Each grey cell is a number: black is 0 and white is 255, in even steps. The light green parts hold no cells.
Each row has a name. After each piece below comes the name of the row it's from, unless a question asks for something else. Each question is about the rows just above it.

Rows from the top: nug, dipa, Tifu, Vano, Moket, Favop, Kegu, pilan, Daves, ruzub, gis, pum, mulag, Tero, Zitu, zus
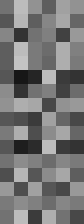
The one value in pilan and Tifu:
[153]
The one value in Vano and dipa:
[94]
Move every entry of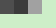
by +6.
[ 84  65 167]
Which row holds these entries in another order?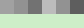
nug
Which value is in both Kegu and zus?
[114]
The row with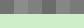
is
pum

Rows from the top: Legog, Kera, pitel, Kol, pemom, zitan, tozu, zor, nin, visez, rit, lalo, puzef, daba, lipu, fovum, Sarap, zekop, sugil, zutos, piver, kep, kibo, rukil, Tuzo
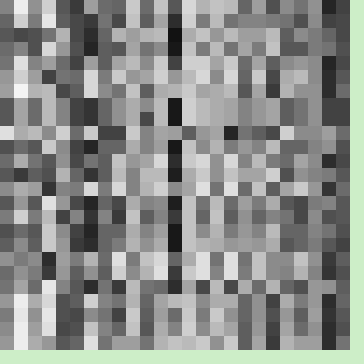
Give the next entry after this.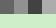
[123]
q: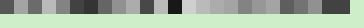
nin
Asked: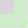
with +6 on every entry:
[221]
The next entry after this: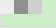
[87]
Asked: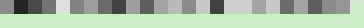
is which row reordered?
pemom

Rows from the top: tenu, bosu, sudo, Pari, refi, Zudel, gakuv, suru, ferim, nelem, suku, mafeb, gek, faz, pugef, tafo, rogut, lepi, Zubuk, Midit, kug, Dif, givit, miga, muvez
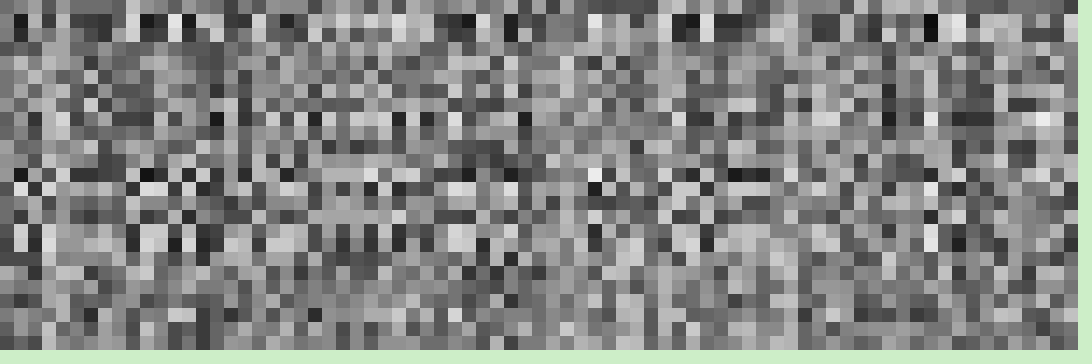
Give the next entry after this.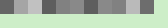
[151]
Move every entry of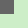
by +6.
[107]
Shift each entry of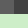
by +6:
[100  72]
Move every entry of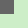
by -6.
[95]
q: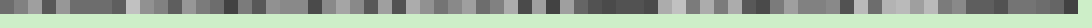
tenu

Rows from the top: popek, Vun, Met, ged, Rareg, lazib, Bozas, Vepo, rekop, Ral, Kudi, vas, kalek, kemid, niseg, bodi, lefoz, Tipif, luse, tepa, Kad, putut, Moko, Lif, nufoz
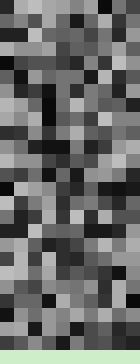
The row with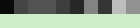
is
Rareg
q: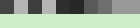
luse
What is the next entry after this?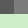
[160]
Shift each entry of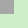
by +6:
[173]
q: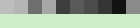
tepa
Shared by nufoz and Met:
[33]

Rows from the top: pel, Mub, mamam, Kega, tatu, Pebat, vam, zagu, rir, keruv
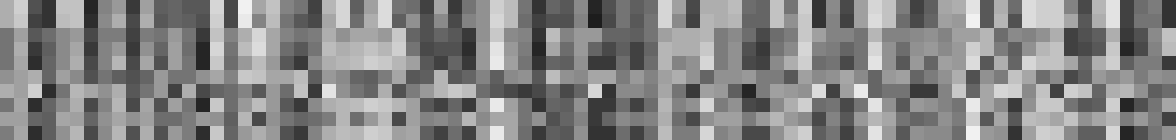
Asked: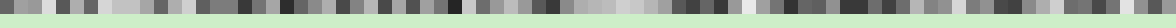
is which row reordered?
tatu
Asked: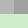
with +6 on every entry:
[188 166]
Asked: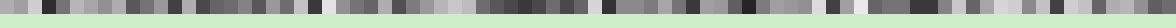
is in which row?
vam
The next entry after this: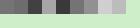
[116]
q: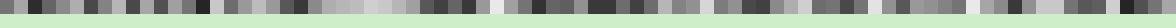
zagu

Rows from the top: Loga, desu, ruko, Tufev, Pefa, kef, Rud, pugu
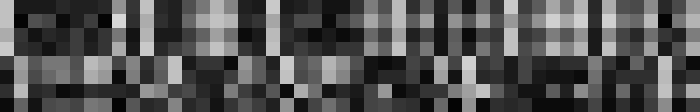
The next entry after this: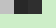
[26]
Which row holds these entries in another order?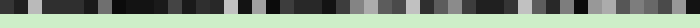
kef
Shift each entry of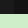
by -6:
[20 13]
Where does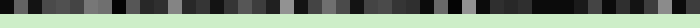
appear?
pugu
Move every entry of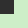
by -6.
[41]
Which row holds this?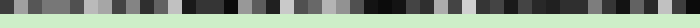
Pefa

